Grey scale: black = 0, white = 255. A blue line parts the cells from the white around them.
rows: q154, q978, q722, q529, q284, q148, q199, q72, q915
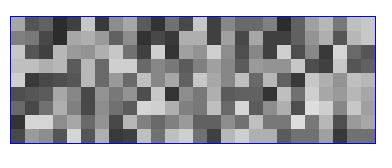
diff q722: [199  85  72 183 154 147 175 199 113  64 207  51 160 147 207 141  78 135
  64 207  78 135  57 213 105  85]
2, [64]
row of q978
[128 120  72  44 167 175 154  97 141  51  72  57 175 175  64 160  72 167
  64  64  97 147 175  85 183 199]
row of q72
[ 51 213 213 141 167 105 147  72 183 128 105 128 154  97  97 141 113 191
 120 120 221 120 183  78 154 167]
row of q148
[ 78  85  91 167 135  72 147 120 147  78 199  51 141 120 175  91  97  97
  51 191 113 207 167 154 183 167]
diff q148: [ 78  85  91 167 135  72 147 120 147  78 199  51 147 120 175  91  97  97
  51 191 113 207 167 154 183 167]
12, [141]

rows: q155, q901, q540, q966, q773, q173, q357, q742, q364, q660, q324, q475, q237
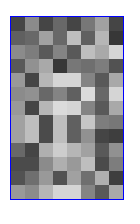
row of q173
[139 145 104 132  96 219 104 213]
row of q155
[ 69 139  69 104  69 119 161  69]
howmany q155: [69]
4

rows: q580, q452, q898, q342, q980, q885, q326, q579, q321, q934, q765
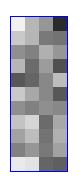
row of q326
[143 129 143 136]
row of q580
[242 182 150  43]
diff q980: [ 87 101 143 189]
2, [136]
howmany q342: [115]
0

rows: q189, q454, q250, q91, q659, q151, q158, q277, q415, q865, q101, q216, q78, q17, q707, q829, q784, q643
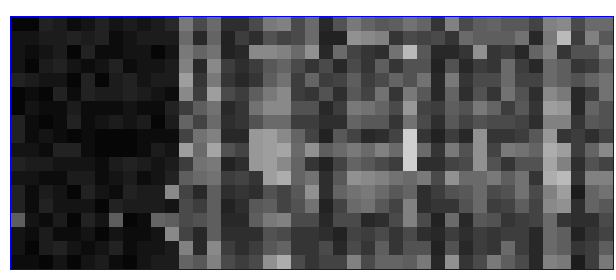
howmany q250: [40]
5
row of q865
[ 20  20  12  34  34  12   6   6   6  12  28  20 158 106 165  82  67 152
 158 165 106 145  94 106 121 106 129 106 207 106  53 121  82 145  67 121
 114 100 173 158  61 100 137]
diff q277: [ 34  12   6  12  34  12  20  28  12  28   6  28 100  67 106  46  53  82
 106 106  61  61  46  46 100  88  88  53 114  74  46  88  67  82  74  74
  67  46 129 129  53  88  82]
8, [20]
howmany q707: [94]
5

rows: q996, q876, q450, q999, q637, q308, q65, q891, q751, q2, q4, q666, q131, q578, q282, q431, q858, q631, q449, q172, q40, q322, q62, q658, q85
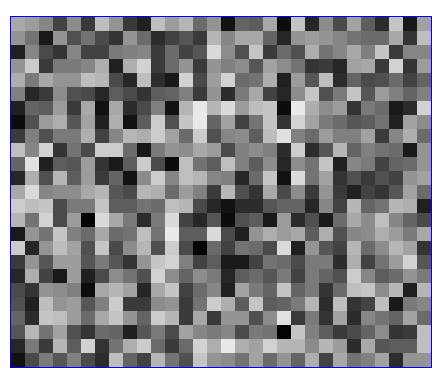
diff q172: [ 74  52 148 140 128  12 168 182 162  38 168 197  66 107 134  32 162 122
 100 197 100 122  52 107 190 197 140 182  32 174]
29, [182]
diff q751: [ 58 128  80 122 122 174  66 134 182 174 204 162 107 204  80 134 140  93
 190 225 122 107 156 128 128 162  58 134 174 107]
20, [128]
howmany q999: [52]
2
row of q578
[204 190 197  74 122 122 197  93  93 115 107 190 182  74  38  18  44  44
  86 100 100  38 134  66 182 100 115 182 174  32]

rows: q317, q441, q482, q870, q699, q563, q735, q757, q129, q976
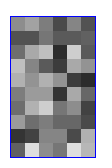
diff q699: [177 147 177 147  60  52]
5, [44]
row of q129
[ 52  66 133 133  74 177]

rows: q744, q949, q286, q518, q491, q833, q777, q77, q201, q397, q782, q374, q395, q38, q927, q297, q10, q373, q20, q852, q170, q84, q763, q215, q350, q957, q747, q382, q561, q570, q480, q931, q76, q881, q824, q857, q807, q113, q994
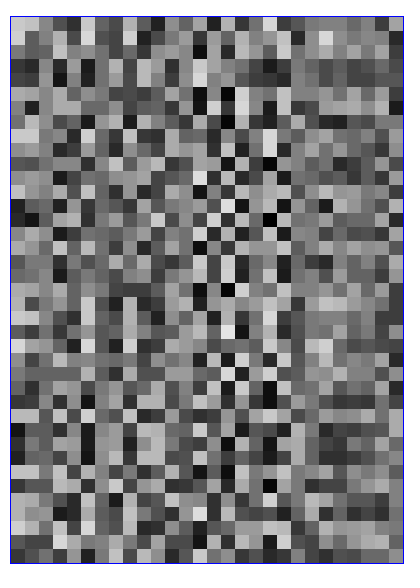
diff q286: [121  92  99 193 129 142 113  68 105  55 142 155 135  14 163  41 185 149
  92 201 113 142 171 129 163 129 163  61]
25, [121]
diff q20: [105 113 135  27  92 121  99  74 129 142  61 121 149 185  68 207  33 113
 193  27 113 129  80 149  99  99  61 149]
23, [155]
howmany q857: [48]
5
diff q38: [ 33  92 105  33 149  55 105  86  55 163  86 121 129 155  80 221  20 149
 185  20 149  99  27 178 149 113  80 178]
12, [135]
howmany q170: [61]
2

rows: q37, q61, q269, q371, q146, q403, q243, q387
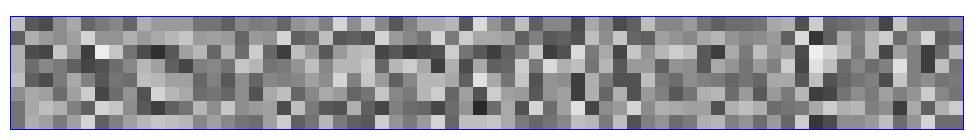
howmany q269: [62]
7
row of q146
[190  96  76 122 168 128  88 116 109 190 182 160 160 102 128  88 141 102
 135 128 135 160 141 212 128 197 154  96 135 182 182 168  96 224 168 116
 197  82 147 141  62 175 122  82  82 190 122 109 141 128 122 102 116 102
 168 168  88 190  82 102 116 128  76 197 128 141 116 122]
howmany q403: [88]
3
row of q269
[175  76  70 197 147  62 237 197 116  76  48  88 160 182 102 175 109 204
 102  62 190 154  88 154 182 190  70  88  62  76  82 204 116  88  62  96
 128 197  62  82 218 122 168  70 197 147 182 204 190  88  62 168 122 190
 147 160  76 237 212 182 122 182  70 160 128  62 109 182]
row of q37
[190  88  76 141 168 102 122 135 102 175 154 154 154 116 116  96 135 122
 128 102 147 160 128 212 141 197 135  88 128 168 168 182  88 218 147 109
 190  96 135 135  76 168 135  76  96 190 135 135 154 116  96 109 109 116
 168 175  82 204 102 109 116 135  70 197 122 116 116 135]
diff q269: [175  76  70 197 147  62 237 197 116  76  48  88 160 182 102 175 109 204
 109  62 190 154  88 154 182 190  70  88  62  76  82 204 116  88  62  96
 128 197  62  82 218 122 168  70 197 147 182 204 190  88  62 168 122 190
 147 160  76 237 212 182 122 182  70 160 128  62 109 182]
18, [102]
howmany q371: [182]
6

